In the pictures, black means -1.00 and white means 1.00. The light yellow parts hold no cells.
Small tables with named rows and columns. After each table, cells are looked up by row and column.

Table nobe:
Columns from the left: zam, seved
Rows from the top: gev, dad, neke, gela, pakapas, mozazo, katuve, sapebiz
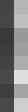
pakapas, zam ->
-0.48
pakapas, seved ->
0.35
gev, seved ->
0.42
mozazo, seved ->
0.76
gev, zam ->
-0.47
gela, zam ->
-0.53
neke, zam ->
-0.55
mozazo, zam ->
-0.42
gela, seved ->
0.24
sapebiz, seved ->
0.62
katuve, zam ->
-0.51
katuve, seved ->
0.29
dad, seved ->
0.50
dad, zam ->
-0.45
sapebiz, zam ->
-0.43
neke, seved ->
0.20

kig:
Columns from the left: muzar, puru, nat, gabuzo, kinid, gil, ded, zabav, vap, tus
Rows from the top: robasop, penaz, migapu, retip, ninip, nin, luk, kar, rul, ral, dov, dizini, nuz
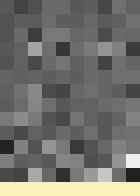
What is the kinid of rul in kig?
-0.42
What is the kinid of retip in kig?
-0.58
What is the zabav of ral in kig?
-0.32
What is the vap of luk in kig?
-0.26
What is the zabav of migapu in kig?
-0.40
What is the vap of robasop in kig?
-0.12
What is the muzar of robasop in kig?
-0.30
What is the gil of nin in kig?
-0.26
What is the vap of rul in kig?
-0.22
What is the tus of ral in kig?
-0.11
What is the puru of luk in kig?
-0.11
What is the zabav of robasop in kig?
-0.44

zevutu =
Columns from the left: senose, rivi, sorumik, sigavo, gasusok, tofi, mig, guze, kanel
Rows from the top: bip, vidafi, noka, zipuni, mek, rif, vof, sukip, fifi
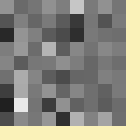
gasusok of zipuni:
-0.27
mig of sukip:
-0.13
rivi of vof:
0.33
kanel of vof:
-0.04
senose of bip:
0.15
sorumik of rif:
0.04
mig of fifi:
0.02
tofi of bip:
0.55
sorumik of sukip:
-0.09

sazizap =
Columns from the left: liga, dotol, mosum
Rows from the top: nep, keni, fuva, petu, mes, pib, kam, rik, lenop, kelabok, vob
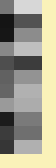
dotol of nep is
0.69
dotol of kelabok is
-0.13
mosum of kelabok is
-0.13
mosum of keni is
-0.36
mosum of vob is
0.38
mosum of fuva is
0.10
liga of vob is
-0.58
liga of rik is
0.21
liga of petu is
0.07
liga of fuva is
-0.83
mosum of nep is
0.69
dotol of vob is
0.38
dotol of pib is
0.15
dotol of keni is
-0.36
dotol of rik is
0.35
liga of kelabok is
-0.53
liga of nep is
-0.07
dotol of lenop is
-0.04

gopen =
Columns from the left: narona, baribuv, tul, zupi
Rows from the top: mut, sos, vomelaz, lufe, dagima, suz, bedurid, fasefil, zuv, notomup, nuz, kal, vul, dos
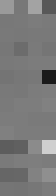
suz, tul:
-0.06
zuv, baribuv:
-0.03
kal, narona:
-0.04
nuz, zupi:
0.62
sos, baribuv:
-0.05
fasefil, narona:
-0.04
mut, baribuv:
-0.06
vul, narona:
-0.20
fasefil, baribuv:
-0.02
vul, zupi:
0.12
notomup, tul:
-0.03

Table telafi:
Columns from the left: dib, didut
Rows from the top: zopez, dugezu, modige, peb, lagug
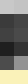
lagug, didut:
0.15
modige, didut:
-0.42
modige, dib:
-0.49
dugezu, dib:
-0.54
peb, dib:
-0.76
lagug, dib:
-0.40
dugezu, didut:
-0.46
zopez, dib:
0.57
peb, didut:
-0.60
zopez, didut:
0.53

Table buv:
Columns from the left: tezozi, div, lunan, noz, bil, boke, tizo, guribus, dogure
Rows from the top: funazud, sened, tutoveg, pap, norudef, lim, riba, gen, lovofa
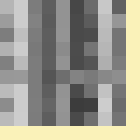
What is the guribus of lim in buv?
0.07
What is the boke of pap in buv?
-0.40
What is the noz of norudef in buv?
-0.26
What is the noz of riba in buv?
-0.26
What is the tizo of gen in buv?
-0.51
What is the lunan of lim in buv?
-0.03
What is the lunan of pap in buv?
-0.05
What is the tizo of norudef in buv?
-0.33
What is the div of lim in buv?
0.20
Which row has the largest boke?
lim

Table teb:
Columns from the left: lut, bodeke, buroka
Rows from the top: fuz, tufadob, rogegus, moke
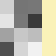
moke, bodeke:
0.67
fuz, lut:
0.63
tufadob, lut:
0.79
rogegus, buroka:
0.48
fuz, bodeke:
-0.08
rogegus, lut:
0.27
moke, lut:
-0.38
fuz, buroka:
-0.07
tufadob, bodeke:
-0.06
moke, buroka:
0.89
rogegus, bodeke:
0.56
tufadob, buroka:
-0.55
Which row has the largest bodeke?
moke

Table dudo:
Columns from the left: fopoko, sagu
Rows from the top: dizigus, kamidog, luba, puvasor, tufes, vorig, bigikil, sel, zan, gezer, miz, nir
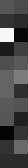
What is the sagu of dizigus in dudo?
-0.41
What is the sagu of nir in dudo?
-0.67
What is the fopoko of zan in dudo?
-0.33
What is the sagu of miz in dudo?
-0.18
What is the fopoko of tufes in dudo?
-0.39
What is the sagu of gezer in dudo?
-0.59
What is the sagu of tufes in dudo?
-0.30
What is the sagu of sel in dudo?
-0.35
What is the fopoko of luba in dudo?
0.94
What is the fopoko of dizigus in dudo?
-0.33
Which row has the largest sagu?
vorig

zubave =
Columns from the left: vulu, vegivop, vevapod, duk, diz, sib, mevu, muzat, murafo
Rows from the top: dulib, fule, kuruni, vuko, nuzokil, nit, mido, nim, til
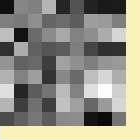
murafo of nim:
0.68
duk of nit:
-0.60
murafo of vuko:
-0.62
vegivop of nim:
-0.51
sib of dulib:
-0.35
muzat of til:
-0.92
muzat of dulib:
-0.80
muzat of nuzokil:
0.17
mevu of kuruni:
0.11
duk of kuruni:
0.09
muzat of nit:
0.68
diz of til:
0.08
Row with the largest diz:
nim

